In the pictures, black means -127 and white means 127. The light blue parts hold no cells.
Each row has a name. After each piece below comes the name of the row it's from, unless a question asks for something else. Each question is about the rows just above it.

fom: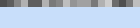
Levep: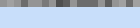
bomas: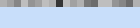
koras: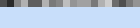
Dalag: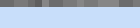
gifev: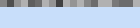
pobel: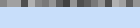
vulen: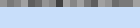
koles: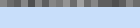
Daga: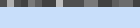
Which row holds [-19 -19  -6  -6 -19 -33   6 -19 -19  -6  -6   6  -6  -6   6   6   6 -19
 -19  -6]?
Dalag
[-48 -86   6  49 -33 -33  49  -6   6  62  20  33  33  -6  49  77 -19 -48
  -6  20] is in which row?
koras
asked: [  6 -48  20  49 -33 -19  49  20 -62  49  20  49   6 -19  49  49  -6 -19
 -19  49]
gifev

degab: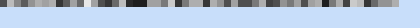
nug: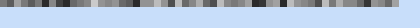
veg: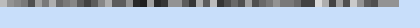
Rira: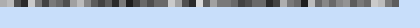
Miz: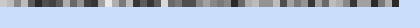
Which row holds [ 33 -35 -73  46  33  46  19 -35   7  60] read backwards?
degab
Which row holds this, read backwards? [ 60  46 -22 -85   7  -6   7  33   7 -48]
Miz
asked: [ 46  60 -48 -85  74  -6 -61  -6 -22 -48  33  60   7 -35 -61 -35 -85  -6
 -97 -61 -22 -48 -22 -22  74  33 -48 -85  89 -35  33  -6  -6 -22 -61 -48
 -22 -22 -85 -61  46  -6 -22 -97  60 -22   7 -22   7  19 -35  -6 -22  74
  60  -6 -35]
Rira
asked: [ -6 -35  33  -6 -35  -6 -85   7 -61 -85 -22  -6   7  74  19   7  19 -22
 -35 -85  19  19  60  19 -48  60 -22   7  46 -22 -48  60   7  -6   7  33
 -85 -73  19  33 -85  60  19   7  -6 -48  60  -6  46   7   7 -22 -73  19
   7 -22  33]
nug
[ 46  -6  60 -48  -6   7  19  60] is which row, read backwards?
nug
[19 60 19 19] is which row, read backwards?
nug

